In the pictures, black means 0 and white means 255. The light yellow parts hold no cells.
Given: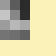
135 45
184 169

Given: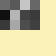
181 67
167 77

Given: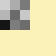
107 200
125 109

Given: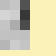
206 55
172 75

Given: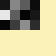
94 5
60 141

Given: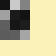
27 19
22 29
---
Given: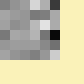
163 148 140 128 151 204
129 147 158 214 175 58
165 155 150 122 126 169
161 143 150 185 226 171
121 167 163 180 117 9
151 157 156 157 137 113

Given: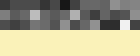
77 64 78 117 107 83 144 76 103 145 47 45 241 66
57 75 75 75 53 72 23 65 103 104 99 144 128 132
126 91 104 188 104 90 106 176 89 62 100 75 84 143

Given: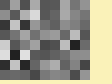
101 105 100 72 121 134 129 76 149
88 160 80 170 86 88 167 117 147
142 89 177 217 87 100 169 134 117
54 195 52 151 111 96 141 127 105
87 116 165 113 146 155 104 187 85
204 86 126 161 73 80 189 34 107
221 33 224 89 85 97 111 140 142
45 194 38 101 152 173 98 131 69

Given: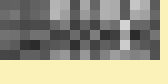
70 68 96 96 86 139 151 94 151 92 129 156 141 129 134 81
97 98 87 97 102 180 170 79 167 101 176 171 90 197 175 91
108 118 90 100 110 182 158 93 154 116 176 171 91 169 161 104
87 83 72 75 74 103 125 63 99 68 124 111 211 103 103 76
114 112 95 113 112 64 67 106 65 125 50 63 158 43 79 116
100 91 52 43 80 87 93 48 105 66 96 86 204 102 88 79

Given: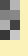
55 199
77 181
130 136
176 66

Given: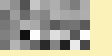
114 180 142 103 42 132 32 234 71
169 143 83 198 163 174 149 125 172
108 157 106 149 134 178 168 164 174
119 140 177 169 126 90 113 116 90
128 144 16 253 152 222 191 87 253
